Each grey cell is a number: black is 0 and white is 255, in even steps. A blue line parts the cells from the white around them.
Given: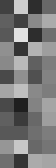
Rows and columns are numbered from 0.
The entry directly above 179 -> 45
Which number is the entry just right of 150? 199
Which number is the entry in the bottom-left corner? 111
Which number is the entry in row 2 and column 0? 88
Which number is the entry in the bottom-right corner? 165
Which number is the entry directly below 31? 59
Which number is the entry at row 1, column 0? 96
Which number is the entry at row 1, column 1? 65
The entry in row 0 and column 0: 65
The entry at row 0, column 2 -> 45
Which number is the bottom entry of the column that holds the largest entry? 52
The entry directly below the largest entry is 52
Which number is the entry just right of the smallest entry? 131
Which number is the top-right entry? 104

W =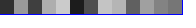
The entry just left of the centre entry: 28
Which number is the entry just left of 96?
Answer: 181
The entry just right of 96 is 160
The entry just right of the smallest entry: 78

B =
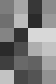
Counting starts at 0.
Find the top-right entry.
139
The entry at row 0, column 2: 55
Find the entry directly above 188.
166
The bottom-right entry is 145
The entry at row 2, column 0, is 132
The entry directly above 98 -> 174
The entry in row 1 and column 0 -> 111

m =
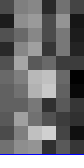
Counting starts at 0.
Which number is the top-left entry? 75
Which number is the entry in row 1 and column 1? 142
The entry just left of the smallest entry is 105
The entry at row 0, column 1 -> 127
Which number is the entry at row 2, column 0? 81
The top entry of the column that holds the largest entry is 41
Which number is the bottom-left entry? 113
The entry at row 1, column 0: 28
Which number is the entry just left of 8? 97
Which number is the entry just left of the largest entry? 192
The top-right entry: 68
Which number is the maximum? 208
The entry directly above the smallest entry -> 60
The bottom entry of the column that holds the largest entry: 48
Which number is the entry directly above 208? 81
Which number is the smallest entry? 1
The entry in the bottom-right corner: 54
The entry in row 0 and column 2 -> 135

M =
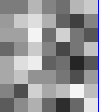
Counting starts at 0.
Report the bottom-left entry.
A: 91
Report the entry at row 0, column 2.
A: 182
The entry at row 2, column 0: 161
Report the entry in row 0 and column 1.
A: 124
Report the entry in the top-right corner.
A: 202
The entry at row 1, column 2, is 222
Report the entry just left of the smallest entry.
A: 111
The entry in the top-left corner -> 124
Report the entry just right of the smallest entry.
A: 85
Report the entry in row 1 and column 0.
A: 154
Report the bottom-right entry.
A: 230
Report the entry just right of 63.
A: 131
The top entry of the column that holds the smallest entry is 182
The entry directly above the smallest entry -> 118
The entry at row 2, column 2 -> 244

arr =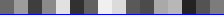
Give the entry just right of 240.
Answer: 219
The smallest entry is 35
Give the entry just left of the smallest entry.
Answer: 183
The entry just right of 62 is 138

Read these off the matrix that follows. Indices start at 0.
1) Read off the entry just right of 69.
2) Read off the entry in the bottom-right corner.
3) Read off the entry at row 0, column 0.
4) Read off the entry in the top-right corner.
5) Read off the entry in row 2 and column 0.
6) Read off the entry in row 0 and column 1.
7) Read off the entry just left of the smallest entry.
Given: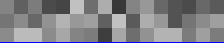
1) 193
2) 124
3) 132
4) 90
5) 139
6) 96
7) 173

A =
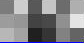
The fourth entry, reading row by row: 197
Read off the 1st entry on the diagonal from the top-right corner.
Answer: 175
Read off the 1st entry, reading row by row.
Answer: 124
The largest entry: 228
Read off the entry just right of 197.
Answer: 108

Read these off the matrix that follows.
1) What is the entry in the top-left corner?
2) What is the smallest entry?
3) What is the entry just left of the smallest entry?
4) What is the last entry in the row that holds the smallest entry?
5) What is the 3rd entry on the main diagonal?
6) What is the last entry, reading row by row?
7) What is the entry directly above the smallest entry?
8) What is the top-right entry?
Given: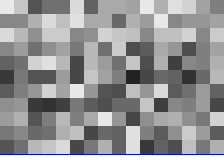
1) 232
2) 35
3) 127
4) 184
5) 143
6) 176
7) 197
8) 127

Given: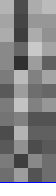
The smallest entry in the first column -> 76
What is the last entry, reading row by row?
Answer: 110
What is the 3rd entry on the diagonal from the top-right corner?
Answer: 62
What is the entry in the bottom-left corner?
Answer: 110
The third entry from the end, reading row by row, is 157
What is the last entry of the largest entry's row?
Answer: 164
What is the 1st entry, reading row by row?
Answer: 180
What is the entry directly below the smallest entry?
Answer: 187
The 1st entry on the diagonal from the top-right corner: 187
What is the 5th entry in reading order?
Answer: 164
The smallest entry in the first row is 76
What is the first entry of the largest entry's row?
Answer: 137
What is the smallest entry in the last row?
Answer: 83
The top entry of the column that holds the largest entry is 172

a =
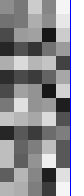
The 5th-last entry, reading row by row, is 182
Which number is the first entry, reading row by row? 141
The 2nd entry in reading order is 120
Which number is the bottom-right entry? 245
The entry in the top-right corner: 245
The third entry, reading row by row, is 204
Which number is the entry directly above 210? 167
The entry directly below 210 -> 30
